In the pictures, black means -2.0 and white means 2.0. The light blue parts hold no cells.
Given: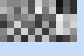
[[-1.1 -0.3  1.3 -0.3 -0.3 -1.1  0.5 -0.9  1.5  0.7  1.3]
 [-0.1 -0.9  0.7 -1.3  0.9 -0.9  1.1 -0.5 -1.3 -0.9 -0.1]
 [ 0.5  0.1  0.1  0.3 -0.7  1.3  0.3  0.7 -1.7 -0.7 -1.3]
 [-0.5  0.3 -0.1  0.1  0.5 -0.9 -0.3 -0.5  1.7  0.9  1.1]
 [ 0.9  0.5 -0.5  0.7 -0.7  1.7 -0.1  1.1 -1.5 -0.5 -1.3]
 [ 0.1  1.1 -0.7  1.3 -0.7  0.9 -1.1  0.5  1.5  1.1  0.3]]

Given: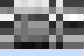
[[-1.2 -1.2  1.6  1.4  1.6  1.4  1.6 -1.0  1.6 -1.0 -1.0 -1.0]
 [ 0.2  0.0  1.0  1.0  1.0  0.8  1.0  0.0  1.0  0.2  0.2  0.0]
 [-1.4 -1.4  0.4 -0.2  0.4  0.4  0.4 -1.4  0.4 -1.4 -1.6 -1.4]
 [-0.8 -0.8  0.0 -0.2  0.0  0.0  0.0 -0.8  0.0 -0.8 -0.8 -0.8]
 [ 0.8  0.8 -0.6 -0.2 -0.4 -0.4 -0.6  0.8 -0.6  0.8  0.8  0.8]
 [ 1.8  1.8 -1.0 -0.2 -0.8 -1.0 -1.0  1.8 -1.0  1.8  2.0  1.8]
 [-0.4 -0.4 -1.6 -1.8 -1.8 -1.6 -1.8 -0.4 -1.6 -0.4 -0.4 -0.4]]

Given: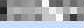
[[-1.5  0.7  0.9  0.7  0.7  0.9  1.1  1.7  1.3  0.7  1.5  0.5]
 [-0.9  0.3  0.1  0.3  0.5  0.1  1.9 -0.3 -0.5  0.3 -0.3  0.1]
 [-0.7  0.5 -0.1  0.3  0.5 -0.1  1.1  1.1  1.9  0.1 -1.1 -0.1]]

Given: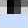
[[ 1.5 -1.7 -0.9  1.3]
 [ 0.7 -1.9 -1.3 -0.3]]

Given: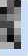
[[-0.9 -0.9  1.1]
 [ 0.3 -1.3  0.5]
 [-0.5  0.1  0.3]
 [-1.7 -0.7  0.1]
 [-0.1 -1.9 -0.3]
 [ 0.7  0.7 -1.3]
 [ 0.9 -0.5 -1.5]]

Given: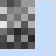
[[ 1.6  0.0  0.8 -0.6  0.8]
 [ 1.2  0.0  0.2  0.0  1.0]
 [-0.4  0.4 -0.2  0.6 -0.4]
 [-0.2 -0.8 -0.4  0.4  0.4]
 [-1.0 -1.2 -0.8 -1.2 -0.6]
 [-0.8  0.6 -1.0  0.2 -1.4]
 [-0.2 -0.8 -1.4 -1.0 -0.6]]

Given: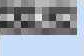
[[-0.1  0.3  0.7  0.1  0.3  0.9  0.9  0.7  0.3  0.5  0.9]
 [-1.3 -0.9  0.1 -1.3 -0.9 -0.1  0.7  0.3 -0.7 -1.1  0.5]
 [ 0.1 -0.1 -0.5  0.1 -0.1 -0.3 -0.7 -0.5 -0.3 -0.3 -0.5]
 [-0.9 -0.5 -0.9 -0.9 -0.9  0.5 -0.1 -0.7 -0.7 -0.7 -0.3]
 [ 0.5  1.1 -1.1  0.5  0.1  1.5 -0.3 -1.1  0.5  1.1  0.1]]

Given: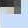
[[ 1.3  1.1 -0.3]
 [-1.3 -1.1 -0.7]]
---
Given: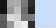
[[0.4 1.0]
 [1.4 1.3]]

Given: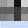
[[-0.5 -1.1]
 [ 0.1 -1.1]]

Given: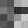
[[-0.4 -1.3]
 [-0.3  0.3]]

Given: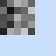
[[-1.7 -0.7]
 [-0.6  0.8]]

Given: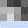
[[1.0 0.5]
 [1.4 0.3]]

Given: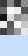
[[1.9 1.7]
 [1.4 0.3]]
